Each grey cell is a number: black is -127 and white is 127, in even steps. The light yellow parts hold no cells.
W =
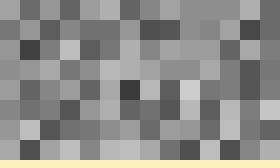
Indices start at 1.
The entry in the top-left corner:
34
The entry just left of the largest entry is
-34
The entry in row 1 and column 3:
22
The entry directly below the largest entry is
55
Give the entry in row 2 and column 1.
-8
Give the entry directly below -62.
22
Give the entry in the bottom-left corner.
40
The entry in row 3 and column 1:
22
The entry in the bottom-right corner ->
47
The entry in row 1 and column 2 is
-20
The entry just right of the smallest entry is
55
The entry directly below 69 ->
-27
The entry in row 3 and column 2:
-62
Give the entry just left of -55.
34
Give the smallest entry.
-68
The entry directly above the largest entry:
14
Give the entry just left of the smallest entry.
40
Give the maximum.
76
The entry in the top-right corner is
-20

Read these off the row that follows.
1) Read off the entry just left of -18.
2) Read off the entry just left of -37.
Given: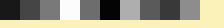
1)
124
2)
46

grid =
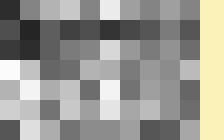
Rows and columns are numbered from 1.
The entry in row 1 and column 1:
-82
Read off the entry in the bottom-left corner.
-41
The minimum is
-90
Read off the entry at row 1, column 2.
4
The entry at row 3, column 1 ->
-69
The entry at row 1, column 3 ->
51
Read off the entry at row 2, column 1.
-48
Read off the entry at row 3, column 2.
-82
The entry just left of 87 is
4
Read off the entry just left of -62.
-33
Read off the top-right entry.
4
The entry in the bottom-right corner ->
39
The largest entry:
123
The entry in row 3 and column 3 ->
-33
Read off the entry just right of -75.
-55
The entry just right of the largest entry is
66

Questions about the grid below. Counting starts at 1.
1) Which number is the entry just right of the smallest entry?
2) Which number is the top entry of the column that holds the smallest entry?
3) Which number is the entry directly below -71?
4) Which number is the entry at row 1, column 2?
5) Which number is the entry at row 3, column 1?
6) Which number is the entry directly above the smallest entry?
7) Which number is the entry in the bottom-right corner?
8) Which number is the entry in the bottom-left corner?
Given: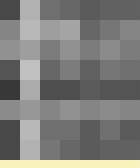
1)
43
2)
-55
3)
11
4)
50
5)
17
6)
-43
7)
-30
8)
-55

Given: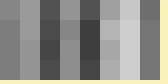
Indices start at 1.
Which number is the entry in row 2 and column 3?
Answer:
-52
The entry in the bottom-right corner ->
-10
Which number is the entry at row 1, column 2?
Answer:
26
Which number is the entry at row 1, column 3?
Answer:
-45
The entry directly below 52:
39
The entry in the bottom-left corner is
-2
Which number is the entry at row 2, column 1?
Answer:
-2
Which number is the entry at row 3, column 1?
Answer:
-2
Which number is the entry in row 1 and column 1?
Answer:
6
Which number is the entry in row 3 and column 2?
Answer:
20

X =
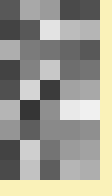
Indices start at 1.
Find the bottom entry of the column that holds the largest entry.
46
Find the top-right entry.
-47
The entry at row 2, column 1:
-60
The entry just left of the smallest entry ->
53
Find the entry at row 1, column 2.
40
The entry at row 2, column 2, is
-39
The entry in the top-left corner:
-39
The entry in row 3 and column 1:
46
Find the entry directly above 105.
34
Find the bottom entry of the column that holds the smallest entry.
66
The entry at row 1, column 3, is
27
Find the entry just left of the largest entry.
105

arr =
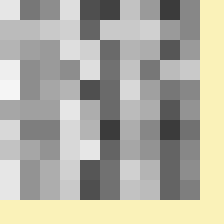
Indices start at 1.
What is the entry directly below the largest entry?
38
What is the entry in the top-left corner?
102
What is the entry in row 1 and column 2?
-8
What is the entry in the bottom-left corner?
102
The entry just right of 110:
13
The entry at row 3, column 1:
52
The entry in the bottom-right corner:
-1
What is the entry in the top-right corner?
7
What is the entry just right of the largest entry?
13
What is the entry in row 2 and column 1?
59
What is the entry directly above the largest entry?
110
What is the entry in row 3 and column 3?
26
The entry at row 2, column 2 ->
59
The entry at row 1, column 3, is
13
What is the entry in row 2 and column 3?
73

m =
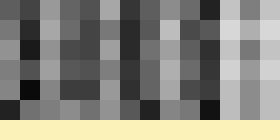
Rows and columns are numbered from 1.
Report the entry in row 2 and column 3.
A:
39
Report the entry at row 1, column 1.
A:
-33
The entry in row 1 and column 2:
-59
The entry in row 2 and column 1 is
-7
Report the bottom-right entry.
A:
61
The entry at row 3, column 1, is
18
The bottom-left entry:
-93
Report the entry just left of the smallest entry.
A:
5
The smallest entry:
-117
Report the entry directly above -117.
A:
-45
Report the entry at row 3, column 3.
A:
18
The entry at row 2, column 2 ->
-85
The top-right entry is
67
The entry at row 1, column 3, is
25
